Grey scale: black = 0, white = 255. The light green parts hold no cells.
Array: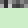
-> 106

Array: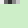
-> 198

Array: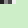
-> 240

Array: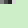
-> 216

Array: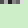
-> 221

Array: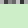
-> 166
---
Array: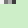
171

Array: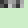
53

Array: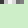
112

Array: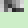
64

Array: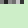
196

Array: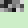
215

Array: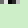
38

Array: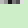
81

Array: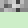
135
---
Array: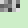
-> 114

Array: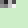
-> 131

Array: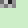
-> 121

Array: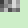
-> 134

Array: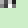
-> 62

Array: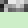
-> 167

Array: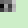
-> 162

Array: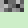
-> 188

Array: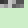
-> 156

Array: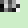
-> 219
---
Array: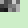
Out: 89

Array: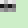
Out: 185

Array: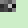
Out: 113

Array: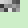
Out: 187

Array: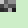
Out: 97

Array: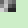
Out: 182

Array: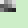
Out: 146

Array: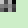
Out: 74

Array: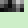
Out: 119
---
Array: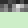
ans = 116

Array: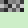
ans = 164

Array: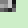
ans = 34

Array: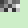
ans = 51

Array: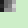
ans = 140

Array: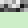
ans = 130

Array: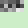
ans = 234
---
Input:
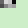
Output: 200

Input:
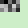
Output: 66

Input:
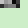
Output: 168

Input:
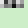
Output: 175

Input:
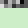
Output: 178

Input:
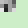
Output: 162

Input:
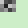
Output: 195

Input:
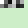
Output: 14

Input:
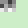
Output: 118
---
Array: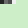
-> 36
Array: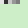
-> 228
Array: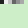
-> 32
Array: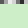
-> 89
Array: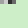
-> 161
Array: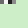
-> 106
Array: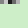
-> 131
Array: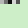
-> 182
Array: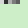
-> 214
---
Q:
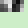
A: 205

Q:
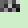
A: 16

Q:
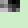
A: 117

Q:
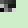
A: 216

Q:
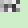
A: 142

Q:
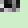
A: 178

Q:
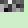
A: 121
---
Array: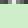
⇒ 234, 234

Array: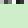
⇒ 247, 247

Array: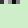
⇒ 154, 214

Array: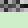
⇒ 80, 206

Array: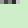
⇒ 127, 198

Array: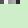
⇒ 157, 244

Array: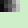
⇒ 93, 203

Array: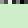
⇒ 35, 235

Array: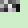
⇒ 235, 235
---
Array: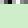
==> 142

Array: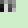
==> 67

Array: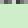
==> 116

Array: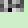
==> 184

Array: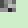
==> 37

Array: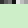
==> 190

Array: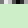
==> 51

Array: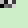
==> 87
